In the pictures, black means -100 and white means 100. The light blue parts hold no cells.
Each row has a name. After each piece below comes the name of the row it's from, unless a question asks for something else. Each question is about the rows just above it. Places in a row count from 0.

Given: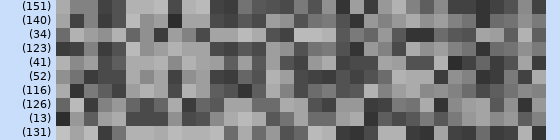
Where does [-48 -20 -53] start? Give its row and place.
(41), 29
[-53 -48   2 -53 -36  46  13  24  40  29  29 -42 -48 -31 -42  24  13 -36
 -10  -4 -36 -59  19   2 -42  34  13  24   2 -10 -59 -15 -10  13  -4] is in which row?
(123)
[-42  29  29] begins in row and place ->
(34), 10
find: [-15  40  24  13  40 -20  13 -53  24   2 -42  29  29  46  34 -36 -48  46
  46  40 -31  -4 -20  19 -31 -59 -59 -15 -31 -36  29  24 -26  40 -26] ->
(34)
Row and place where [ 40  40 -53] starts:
(131), 23
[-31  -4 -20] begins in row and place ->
(34), 20
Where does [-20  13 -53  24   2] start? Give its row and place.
(34), 5

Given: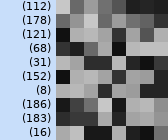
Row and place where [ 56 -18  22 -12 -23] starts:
(178), 2
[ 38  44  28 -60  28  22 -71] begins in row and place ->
(152), 1
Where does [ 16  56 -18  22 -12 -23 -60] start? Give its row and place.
(178), 1
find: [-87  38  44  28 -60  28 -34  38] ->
(121)

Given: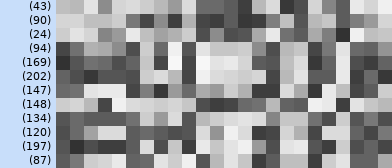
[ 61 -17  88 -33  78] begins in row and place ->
(94), 6
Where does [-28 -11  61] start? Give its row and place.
(134), 4
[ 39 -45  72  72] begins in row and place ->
(120), 17
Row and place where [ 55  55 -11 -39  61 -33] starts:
(134), 16
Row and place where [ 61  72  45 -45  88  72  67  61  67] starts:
(202), 6

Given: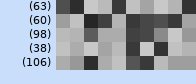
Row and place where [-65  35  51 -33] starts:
(106), 2
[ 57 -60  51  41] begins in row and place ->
(38), 6
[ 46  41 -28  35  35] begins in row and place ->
(98), 0
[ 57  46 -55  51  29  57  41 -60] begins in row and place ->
(63), 2

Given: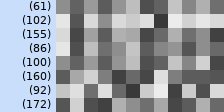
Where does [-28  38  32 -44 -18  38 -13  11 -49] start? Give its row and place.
(155), 3
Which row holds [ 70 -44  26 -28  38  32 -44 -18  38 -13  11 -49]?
(155)
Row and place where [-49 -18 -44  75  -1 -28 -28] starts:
(160), 4
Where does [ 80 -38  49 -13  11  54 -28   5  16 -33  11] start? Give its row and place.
(86), 0

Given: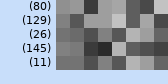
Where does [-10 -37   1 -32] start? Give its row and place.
(11), 1
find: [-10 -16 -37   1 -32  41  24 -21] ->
(26)
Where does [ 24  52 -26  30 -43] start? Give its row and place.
(129), 3
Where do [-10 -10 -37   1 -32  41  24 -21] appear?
(11)

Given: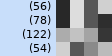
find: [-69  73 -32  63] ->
(56)
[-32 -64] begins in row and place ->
(78), 2

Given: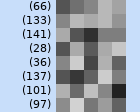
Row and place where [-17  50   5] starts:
(101), 1
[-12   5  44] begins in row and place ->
(66), 1
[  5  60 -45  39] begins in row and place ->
(36), 0
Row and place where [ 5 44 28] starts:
(66), 2
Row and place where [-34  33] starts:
(28), 0
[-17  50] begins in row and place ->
(101), 1

